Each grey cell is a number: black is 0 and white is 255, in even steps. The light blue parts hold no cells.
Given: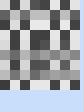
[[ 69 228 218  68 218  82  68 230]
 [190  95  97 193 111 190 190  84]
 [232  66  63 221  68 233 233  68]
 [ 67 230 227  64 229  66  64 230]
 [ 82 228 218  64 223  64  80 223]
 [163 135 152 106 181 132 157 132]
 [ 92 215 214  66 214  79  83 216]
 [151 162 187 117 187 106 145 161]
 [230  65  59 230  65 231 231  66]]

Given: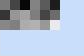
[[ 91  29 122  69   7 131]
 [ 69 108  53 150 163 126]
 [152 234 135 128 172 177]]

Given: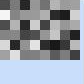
[[155 160  76 122  39 150 114 180]
 [ 28 209 245 133 153 154 176  42]
 [151 170  77 179  41 205  66 186]
 [ 89  33 132 135  68  79 150 197]
 [ 55 186 216  39 147 226  44  25]
 [125  63 161 222 126 128 146  91]]

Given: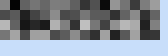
[[125 157 135   4  98 117 103 125 123  96  52  81  11 149 116  59]
 [ 49 100  75  90  32  68  95 140  73  79 119  91  90  49  99 139]
 [ 33 128 183  98  22  39  26 177 128  50 191 119  65 145 183 171]
 [ 50  54 118 164  73 160 161  75  92 140  83  48 161  34  89 162]]

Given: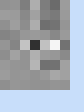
[[107 156 146 148 126 174 125]
 [122 154 157 155 137 161 129]
 [115 149 144 158 141 173 111]
 [136 154 132 138 151 154 150]
 [245 114 149 133 195  48 193]
 [151 138 142 162 147 176 155]
 [114 161 153 149 147 181 113]
 [167 161 156 149 151 146 152]
 [148 147 143 150 148 146 145]]

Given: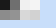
[[240 244  25 111]
 [216 210 140 147]]

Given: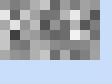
[[162 151 150 125 141 175 197 102 157 125]
 [161  87 230 104 200 162 117 118 182 232]
 [ 88 126 168 226 148 188  83 147 109 180]
 [187 112 199  63 163 155 122 102 109 242]
 [137 159 197 127 119 174 167 139 132 134]
 [128 161 169 147 141 176 197 110 172 107]]

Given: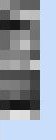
[[ 95  94 154 116]
 [191 189  85 148]
 [ 60 115  30  22]
 [149 112 103 133]
 [192 132 104 149]
 [125  81 127 130]
 [148 201 162 171]
 [ 74  61  77  75]
 [111  69 127 124]
 [ 78  58  94 106]
 [ 24  42  36  20]
 [221 162 186 224]]
